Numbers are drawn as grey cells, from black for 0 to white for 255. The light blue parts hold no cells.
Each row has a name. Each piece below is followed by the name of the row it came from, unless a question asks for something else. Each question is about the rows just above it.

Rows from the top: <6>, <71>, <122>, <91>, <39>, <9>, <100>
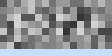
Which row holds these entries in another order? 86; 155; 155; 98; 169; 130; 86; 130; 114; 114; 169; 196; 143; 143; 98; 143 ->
<9>
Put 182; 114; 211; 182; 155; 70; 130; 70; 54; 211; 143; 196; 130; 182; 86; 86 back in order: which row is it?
<122>
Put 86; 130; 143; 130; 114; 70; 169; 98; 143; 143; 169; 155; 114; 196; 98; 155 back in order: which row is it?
<100>
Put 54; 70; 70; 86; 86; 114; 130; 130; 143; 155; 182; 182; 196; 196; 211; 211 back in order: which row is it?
<39>

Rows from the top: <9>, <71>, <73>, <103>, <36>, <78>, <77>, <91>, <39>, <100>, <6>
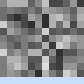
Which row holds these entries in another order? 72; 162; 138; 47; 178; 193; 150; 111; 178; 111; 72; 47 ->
<73>
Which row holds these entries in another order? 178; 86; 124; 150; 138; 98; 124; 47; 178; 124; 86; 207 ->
<6>
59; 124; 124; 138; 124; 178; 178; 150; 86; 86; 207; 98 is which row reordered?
<39>
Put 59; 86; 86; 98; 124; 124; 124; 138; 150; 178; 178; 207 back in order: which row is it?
<39>
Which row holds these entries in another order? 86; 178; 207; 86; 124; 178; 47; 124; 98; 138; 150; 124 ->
<6>

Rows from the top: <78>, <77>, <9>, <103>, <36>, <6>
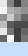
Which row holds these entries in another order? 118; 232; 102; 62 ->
<36>
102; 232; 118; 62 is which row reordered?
<36>

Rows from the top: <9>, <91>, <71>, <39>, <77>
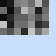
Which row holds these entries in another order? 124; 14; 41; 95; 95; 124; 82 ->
<71>
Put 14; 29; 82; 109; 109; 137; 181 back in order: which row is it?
<91>
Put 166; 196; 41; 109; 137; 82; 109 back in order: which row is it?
<77>
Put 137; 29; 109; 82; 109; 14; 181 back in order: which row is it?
<91>
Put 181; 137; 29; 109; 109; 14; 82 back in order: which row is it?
<91>
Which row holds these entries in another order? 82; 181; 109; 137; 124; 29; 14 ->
<9>

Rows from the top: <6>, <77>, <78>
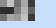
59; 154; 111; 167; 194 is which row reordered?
<78>
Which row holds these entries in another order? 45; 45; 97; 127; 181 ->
<77>
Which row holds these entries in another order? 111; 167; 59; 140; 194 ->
<6>
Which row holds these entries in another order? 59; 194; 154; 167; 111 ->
<78>

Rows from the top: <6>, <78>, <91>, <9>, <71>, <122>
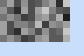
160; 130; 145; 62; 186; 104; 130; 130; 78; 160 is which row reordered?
<9>
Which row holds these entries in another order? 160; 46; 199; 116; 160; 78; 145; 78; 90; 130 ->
<6>
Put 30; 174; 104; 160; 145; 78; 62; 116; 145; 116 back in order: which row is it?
<91>
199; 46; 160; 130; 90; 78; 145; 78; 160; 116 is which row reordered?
<6>
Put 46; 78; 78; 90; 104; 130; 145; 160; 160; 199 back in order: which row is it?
<71>
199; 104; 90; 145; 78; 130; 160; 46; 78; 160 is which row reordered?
<71>

